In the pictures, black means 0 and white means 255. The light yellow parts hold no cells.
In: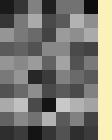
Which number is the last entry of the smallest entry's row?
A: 13
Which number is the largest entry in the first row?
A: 129
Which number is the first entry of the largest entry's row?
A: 170
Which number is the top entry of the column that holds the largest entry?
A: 114
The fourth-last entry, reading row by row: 53
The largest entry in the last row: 82
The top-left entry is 26
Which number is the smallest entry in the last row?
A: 20
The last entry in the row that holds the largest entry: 163
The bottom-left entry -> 46
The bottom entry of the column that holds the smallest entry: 59
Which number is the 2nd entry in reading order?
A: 53
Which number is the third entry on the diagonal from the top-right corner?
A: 155
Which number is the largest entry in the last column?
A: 170

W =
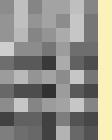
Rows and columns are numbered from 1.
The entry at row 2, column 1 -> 148
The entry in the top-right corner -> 133
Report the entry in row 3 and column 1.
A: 148
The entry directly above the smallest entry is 163
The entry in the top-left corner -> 140
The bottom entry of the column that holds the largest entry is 126
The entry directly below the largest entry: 110
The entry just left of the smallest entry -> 77
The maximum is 206
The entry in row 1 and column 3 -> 133
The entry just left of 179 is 65
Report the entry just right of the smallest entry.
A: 156
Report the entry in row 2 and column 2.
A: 191

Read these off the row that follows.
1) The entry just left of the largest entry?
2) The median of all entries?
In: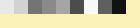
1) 76
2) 138
